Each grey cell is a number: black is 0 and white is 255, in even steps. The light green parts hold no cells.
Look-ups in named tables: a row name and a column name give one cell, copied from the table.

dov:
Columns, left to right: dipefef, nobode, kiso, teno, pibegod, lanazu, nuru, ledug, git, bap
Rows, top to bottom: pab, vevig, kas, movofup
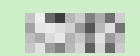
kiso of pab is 106
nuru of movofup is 95
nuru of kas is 142
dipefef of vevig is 163
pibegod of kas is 179
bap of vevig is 116
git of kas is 155
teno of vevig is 220
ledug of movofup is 214
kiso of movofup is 158
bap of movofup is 203
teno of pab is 61
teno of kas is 231
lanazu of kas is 199
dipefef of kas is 189

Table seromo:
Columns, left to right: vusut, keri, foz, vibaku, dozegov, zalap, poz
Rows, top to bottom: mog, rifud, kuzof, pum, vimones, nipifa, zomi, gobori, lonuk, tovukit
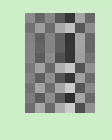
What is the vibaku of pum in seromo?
96
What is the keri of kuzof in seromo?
97
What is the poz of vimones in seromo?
115
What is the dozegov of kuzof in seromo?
51
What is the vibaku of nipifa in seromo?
175
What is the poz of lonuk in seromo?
106
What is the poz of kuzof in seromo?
104
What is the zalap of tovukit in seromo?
79
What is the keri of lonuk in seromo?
92
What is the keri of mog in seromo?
102
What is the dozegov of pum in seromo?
54
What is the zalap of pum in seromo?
163
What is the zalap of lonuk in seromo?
166
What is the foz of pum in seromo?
132
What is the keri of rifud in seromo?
157
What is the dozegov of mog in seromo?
54
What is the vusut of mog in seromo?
140

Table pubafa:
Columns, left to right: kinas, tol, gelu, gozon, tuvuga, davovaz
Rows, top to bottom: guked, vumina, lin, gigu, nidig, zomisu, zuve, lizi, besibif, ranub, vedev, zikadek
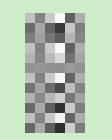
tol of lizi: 164
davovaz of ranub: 126
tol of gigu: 131
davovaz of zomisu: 147
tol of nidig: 136
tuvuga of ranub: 202
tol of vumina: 167
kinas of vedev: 190
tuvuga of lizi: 189
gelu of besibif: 181
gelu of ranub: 96
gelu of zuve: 201
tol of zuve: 131
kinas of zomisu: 147
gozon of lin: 94
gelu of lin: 119
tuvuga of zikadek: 204
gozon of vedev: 241
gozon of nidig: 215
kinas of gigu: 193

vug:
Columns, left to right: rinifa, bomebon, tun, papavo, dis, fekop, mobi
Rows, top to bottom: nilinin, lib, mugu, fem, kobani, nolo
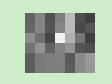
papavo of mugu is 242
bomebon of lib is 132
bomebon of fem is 147
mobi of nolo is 151
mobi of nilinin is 64
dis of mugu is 177
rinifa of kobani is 94
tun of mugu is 71
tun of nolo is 125
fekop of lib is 73
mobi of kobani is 154
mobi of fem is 79
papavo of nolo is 126

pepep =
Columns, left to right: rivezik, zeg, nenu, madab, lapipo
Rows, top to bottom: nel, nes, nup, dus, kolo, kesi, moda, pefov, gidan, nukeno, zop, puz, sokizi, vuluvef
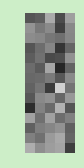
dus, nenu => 134
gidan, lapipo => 152
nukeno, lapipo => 85
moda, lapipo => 137
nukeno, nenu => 106
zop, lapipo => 128
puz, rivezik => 96
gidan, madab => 103
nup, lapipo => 134
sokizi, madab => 168
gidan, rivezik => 87
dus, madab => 53
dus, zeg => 109
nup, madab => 111
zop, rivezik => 161
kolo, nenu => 74
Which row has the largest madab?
pefov

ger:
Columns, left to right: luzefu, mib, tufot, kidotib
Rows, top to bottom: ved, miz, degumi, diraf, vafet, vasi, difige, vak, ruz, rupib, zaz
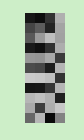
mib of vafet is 148
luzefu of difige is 202
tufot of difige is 191
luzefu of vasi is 76
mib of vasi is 71
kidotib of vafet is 59
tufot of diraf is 49
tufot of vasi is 29
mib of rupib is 61
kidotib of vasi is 180
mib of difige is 199
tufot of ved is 50
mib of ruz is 191
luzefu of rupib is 169
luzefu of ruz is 182
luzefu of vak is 22
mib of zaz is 182
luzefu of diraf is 26
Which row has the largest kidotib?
rupib

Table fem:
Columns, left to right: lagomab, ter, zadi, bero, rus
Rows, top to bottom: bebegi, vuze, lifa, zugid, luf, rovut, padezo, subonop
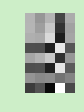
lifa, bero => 30
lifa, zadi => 217
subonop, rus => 73
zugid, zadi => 32
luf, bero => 49
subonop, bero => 255
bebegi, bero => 69
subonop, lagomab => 60
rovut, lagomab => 79
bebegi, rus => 171
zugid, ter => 78
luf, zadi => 201
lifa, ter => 171
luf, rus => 150
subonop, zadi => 10
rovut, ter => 81
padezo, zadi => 141
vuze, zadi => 199
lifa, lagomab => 175
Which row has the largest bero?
subonop

